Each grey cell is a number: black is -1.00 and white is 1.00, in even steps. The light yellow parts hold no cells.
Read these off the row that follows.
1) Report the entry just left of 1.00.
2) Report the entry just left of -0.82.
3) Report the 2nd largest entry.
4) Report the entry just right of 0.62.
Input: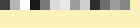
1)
0.42
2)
1.00
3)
0.81
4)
-0.65

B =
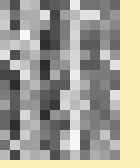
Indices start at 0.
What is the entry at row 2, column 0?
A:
0.60
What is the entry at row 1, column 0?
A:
0.52
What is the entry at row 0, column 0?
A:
0.16
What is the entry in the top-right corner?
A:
-0.20
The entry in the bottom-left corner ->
0.44
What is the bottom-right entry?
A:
0.06
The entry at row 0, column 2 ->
0.52
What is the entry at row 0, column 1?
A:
-0.38
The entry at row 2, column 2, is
0.44
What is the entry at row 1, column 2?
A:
0.35

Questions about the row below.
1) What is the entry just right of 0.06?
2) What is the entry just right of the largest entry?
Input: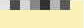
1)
-0.60
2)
-0.40

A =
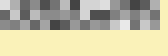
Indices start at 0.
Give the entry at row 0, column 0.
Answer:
0.74
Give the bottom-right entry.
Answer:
0.19
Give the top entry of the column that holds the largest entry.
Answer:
-0.10
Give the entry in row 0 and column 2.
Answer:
-0.19
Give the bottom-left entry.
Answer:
0.09
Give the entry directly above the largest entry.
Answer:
0.29
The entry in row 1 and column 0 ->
-0.19
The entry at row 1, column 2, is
-0.28
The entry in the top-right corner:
0.38
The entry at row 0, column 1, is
0.38

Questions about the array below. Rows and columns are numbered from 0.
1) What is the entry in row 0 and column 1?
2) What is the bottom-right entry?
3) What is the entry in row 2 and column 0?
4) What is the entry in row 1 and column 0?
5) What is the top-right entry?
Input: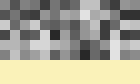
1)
-0.35
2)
0.09
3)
0.59
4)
-0.35
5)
0.09
